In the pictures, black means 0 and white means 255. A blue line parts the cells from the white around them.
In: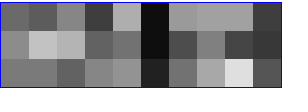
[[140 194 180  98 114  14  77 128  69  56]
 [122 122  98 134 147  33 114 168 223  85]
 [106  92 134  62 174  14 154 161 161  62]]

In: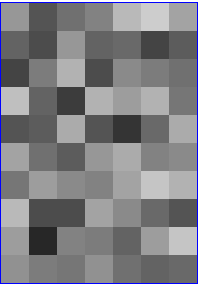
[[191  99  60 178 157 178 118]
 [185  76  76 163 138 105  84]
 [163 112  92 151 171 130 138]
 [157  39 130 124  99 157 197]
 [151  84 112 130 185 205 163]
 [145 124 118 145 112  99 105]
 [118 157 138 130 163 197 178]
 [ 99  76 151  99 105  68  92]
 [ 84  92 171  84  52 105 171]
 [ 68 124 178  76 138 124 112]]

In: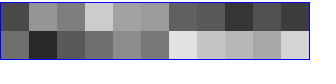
[[111  40  88 111 141 119 225 197 183 168 212]
 [ 73 149 126 204 162 155  96  88  53  81  61]]

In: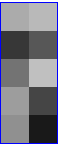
[[171 185]
 [157  69]
 [144  25]
 [115 192]
 [ 55  87]]

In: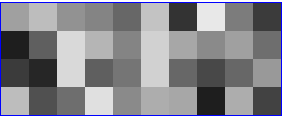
[[189  80 110 224 138 173 167  30 173  66]
 [160 189 146 132 103 195  51 232 124  59]
 [ 59  38 217  95 117 209 103  72 103 153]
 [ 30  95 217 181 132 209 167 138 160 110]]

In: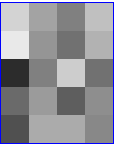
[[233 149 113 178]
 [211 163 128 192]
 [106 155  94 142]
 [ 80 171 171 136]
 [ 44 128 205 113]]
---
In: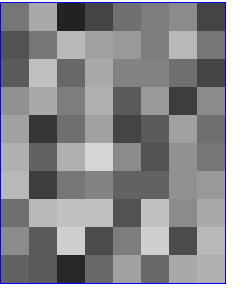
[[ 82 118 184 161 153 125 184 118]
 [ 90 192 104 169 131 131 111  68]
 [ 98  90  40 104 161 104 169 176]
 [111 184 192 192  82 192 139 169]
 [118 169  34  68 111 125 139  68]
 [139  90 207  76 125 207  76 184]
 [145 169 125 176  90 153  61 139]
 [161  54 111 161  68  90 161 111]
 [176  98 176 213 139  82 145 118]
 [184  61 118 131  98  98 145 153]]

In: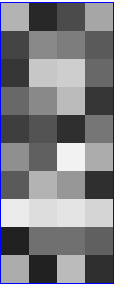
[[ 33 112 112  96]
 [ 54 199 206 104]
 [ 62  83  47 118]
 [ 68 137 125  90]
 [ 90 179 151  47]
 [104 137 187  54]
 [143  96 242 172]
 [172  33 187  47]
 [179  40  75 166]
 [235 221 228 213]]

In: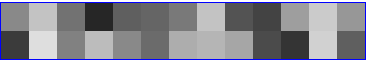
[[ 59 222 129 188 137 107 173 181 166  75  52 209  95]
 [137 195 114  38  95 101 121 195  83  67 158 203 151]]

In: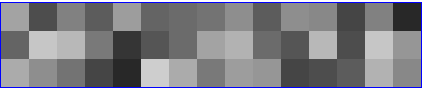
[[100 198 184 121  53  85 107 163 178 107  85 184  77 198 150]
 [163  77 129  92 157 100 107 115 142  92 142 136  69 129  40]
 [171 142 115  69  40 206 171 121 157 150  69  77  92 178 136]]

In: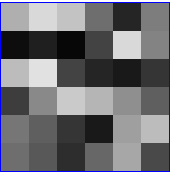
[[ 13  31   7  67 217 131]
 [ 61 137 202 181 143  95]
 [110  88  45 103 167  73]
 [118  95  53  25 159 188]
 [175 217 195 110  37 125]
 [188 225  67  37  25  53]]

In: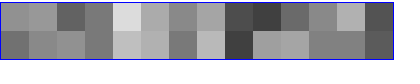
[[113 137 145 121 191 177 121 185  64 159 165 129 129  91]
 [145 152  98 121 220 171 137 165  77  64 106 137 177  83]]
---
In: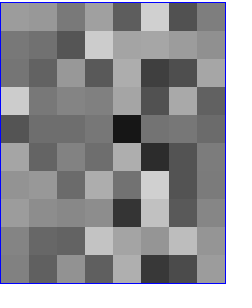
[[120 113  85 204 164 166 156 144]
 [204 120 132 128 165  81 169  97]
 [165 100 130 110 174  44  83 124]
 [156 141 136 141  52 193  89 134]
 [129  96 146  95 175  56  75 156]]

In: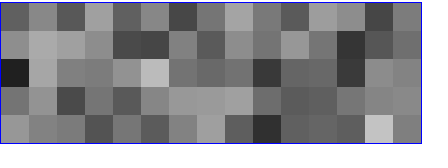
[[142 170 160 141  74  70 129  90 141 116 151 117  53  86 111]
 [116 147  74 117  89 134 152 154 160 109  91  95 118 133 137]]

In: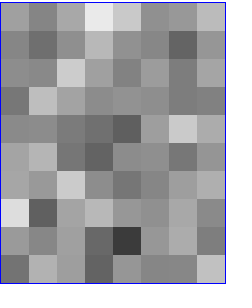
[[134 111 143 184 145 135 100 150]
 [119 190 163 140 146 142 125 129]
 [164 181 118  99 140 143 119 149]
 [221  96 164 184 151 144 168 138]
 [115 178 158  99 150 134 135 193]]

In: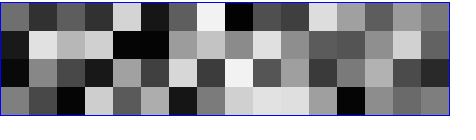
[[ 25 225 183 208   5   4 156 195 139 224 142  91  84 143 209  98]
 [127  72   5 206  90 173  21 123 208 226 223 159   5 141 106 126]]

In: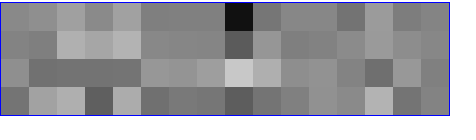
[[131 127 176 166 179 136 134 133  91 150 127 130 139 154 141 135]
 [116 162 175  95 172 112 121 118  93 116 128 145 138 179 116 131]]

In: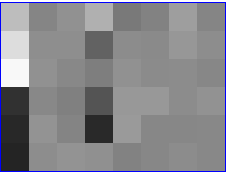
[[221 142 142  98 140 138 151 141]
 [ 49 136 128  84 152 152 140 146]
 [ 36 141 147 144 130 135 140 136]]

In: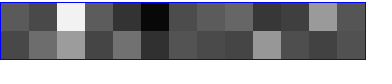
[[ 72 109 156  69 113  48  83  74  69 151  78  66  81]]
